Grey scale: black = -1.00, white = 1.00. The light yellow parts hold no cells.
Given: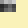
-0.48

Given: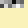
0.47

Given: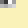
0.35

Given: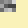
-0.27

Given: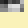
0.76

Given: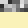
-0.02

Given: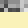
0.22
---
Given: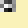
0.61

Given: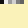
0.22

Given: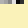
0.27

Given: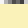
0.40

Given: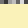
0.25

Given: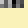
0.30

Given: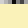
0.29

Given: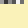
0.11

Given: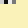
-0.06
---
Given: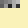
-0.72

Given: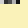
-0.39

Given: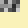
-0.34

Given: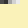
0.29

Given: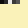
0.83

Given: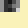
-0.73

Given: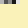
0.09

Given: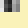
-0.73

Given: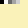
-0.17

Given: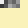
0.33
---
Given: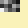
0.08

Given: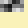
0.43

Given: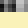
-0.27

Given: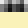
0.82

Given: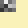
-0.13

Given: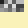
-0.74

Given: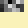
-0.27
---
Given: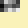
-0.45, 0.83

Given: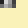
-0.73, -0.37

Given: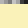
0.41, -0.76

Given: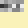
0.49, 0.49

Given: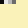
-0.92, -0.16

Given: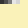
-0.60, 0.67

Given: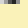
0.67, 0.11

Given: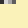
-0.62, -0.27

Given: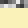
-0.41, 0.15

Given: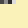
-0.44, 0.73
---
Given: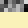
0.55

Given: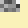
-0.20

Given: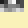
0.24

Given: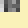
-0.56

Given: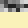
0.68

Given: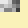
0.02
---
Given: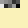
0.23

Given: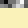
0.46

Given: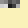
-0.52

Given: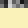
0.22

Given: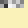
0.15

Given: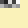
0.43
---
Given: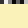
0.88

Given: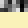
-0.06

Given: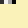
0.89

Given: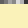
-0.04

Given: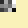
0.35

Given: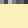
-0.44
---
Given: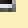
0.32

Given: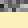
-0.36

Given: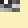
-0.39

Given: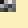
0.12

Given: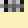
-0.80

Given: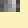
-0.48
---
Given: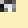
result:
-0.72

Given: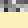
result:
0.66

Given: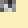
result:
-0.30

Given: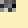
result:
0.16

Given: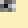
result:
-0.03

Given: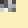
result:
0.65

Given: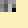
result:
0.12
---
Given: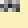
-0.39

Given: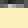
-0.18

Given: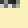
0.60

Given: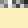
0.51

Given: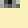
0.28

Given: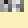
0.20

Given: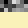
0.05

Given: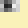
0.54

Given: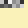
-0.35
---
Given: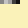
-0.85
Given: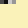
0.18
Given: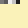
-0.76
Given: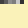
-0.61
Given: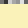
-0.21
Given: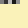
0.12
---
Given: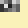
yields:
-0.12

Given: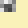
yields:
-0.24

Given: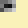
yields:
0.19

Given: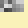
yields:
-0.03

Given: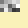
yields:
0.11

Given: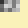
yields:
-0.13
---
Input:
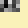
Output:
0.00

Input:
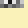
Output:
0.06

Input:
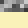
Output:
0.38

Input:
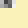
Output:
-0.24

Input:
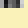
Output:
-0.02

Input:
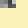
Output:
-0.37

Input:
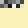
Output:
-0.80
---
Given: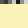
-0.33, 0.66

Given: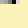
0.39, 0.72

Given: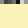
0.08, 0.19

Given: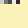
0.61, -0.66

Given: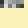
-0.61, -0.50

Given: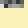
0.08, 0.08

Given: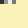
-0.60, -0.04
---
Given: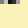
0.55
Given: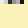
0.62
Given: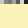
0.04
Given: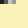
-0.28
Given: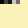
-0.47
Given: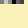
0.58
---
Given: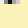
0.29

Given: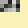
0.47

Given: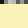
0.20

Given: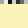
0.51

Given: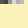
0.38

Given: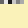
0.34

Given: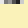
0.18

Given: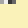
-0.19

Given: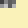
0.19
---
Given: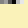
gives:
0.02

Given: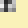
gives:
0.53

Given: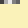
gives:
-0.48

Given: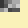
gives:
-0.57

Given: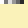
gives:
0.98

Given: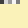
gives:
-0.51

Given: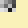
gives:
0.55

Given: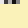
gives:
0.82
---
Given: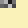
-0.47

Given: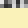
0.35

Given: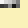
-0.22

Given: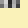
-0.50

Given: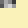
0.21

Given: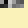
0.09
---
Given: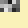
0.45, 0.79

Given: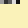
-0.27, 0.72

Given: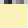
0.43, 0.67

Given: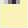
-0.10, 0.80

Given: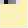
-0.01, 0.80

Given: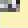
-0.51, 0.84

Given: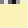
-0.23, 0.81

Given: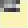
0.51, 0.75

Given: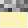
0.35, 0.71
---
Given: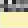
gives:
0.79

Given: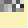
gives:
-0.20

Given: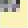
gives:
0.19

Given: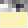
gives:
0.16

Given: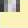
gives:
0.59

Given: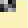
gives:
-0.94

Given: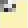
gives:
0.94

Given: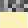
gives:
-0.36
